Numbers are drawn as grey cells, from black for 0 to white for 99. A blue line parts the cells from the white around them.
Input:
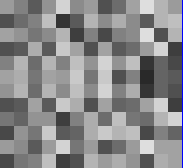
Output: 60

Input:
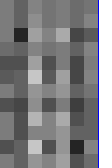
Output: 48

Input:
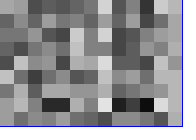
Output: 65

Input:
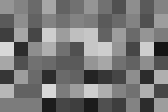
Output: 58

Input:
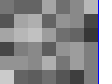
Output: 46

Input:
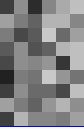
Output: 24

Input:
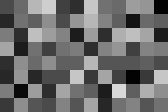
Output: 29

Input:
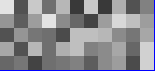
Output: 88

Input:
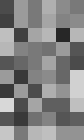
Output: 29
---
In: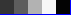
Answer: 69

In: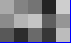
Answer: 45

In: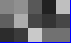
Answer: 34

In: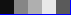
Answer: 68

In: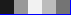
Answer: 94

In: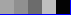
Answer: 42

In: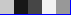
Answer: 27
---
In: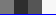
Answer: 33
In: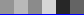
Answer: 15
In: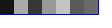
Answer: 35
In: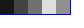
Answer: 86
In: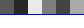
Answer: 26
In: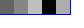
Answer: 2
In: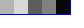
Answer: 50
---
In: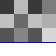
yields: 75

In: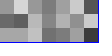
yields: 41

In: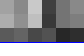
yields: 67

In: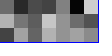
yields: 69

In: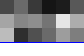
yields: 64

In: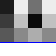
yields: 23
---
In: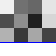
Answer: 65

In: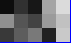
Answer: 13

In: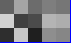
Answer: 55

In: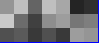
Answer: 61

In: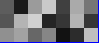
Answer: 17

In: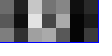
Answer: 2

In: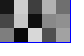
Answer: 31
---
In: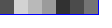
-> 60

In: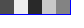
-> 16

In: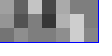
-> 21

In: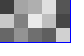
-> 91

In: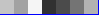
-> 19

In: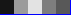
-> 88

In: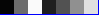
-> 12
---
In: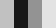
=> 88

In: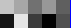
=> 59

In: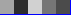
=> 46

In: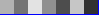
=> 56

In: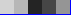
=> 27

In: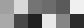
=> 42

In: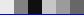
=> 77

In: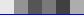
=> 47
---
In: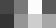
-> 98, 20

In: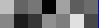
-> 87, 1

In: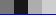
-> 80, 9

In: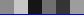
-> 77, 8

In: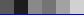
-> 81, 11

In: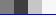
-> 96, 24
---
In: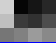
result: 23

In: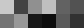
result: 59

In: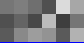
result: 39

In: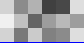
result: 75

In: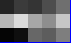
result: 85

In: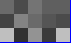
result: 51

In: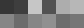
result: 42
